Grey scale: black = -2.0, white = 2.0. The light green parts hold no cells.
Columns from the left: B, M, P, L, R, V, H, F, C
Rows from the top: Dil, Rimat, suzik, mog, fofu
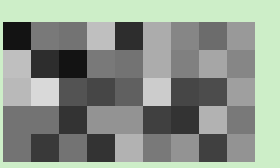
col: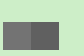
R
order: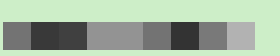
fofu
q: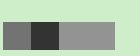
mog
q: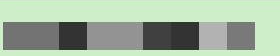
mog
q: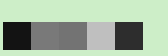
Dil
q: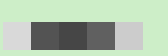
suzik
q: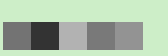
fofu

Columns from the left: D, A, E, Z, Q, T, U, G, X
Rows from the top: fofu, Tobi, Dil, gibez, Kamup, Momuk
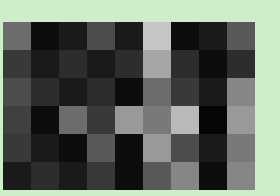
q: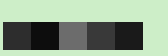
Dil
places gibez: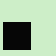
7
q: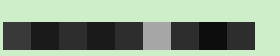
Tobi
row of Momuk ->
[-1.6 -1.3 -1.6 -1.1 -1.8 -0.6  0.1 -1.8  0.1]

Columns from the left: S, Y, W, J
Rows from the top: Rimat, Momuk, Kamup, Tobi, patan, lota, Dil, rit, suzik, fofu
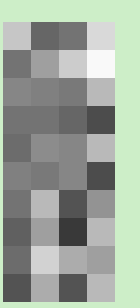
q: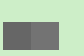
Rimat
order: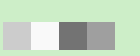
Momuk
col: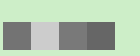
W
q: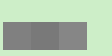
lota
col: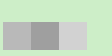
Y
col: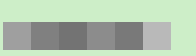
Y
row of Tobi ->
[-0.2 -0.2 -0.4 -0.8]

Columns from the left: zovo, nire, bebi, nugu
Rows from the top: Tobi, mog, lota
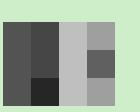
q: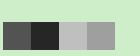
lota
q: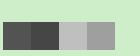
Tobi

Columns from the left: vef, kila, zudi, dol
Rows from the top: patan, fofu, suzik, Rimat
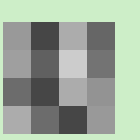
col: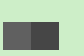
kila
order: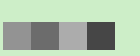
suzik
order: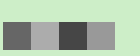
patan
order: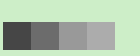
Rimat

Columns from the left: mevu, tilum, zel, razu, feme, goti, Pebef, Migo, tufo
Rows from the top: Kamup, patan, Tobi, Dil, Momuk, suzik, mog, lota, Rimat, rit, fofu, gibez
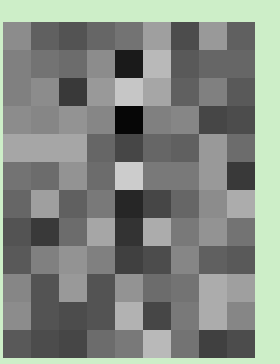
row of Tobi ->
[ 0.0  0.2 -1.1  0.4  1.1  0.6 -0.5  0.0 -0.6]
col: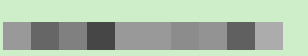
Migo
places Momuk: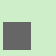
3 5
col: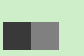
tilum
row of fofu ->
[ 0.2 -0.7 -0.8 -0.7  0.8 -0.9 -0.1  0.7  0.1]

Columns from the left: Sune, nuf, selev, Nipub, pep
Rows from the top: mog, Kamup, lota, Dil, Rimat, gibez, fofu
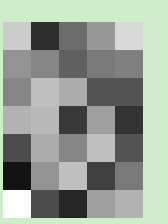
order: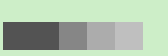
lota
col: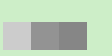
Sune

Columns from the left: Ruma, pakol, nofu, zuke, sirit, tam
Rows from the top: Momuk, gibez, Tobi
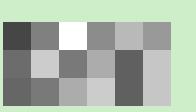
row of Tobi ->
[-0.4 -0.1  0.7  1.2 -0.5  1.1]
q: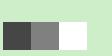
Momuk
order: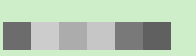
gibez

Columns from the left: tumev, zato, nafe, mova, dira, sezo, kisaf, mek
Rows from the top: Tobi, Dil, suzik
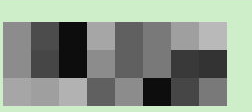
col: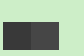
kisaf
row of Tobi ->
[ 0.2 -0.8 -1.8  0.6 -0.5 -0.1  0.5  0.9]
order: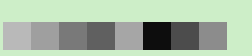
Tobi
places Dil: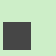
1
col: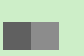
dira
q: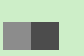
Tobi

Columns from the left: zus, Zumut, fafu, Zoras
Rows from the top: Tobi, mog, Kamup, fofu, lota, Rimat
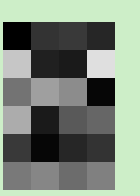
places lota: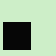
1
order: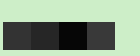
lota

